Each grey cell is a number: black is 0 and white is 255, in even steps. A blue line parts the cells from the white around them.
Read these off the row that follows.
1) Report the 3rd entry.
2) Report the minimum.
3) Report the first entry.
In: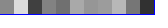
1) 64
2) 49
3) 137

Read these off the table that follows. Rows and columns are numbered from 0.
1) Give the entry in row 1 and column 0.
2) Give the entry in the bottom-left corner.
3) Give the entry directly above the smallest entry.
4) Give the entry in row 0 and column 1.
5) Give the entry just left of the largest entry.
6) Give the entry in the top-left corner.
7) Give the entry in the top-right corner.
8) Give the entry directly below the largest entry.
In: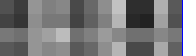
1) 67
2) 89
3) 46
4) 60
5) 142
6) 81
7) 89
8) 181

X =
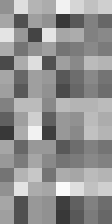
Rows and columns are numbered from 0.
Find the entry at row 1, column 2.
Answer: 159
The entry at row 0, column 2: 180
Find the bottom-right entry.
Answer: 103
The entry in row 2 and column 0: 228
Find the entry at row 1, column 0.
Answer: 166
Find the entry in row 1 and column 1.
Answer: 80
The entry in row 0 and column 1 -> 222
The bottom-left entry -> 159
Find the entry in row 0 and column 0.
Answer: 145
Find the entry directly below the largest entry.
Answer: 62
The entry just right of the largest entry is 222
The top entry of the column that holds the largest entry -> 242
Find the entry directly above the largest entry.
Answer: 172
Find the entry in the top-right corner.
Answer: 207
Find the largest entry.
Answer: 250
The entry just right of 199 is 116

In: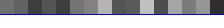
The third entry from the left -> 62
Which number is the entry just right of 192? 77
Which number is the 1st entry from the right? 47
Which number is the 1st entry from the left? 111
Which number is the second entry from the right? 149

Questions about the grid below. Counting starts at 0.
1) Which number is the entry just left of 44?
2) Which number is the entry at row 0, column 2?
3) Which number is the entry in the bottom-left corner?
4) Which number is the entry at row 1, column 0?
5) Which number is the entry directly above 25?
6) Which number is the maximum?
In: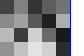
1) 208
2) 52
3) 145
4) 137
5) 173
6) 227

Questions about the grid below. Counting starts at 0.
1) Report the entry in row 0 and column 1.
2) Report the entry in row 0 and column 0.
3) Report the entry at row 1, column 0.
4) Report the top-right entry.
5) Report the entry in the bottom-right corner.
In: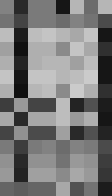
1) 41
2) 130
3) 115
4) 182
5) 28

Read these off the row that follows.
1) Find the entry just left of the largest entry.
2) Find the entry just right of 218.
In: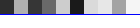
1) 163
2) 231

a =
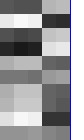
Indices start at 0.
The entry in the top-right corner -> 187
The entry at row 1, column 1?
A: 247
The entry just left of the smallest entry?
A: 39
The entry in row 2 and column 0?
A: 81
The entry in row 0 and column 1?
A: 81
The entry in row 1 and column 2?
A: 240
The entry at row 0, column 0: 87
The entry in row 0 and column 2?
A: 81
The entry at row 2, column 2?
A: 74
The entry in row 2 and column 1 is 68
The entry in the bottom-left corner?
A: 147
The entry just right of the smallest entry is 32
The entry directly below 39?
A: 174

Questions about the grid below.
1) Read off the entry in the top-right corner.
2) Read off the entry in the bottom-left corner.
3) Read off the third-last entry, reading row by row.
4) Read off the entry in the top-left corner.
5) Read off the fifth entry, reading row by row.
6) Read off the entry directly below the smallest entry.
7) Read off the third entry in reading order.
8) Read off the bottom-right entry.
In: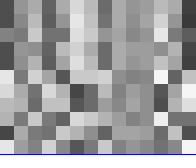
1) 64
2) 230
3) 114
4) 78
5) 171
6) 93
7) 171
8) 245

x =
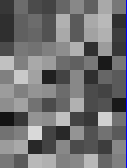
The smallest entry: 19
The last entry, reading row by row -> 128
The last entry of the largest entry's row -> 90
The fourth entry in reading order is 67
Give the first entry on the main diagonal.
55
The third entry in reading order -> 75
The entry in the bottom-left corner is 120
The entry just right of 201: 162
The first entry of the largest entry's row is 114
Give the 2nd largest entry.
209
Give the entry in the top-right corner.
120
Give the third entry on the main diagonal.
102
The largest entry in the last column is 136
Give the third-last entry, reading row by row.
185
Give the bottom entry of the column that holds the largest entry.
185
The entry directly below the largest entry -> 40
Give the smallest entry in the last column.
25
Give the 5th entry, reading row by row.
102
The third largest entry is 201
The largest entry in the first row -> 169
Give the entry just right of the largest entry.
67
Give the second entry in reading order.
108
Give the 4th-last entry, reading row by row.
136
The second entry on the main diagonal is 96
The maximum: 217
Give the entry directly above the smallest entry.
142
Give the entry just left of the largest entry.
128

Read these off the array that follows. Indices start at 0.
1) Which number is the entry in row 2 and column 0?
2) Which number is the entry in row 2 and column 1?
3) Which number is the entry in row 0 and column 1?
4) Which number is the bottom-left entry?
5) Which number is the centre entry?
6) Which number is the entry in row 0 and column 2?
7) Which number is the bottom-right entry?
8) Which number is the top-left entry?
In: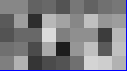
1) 83
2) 104
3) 135
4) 127
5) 127
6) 98
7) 178
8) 135
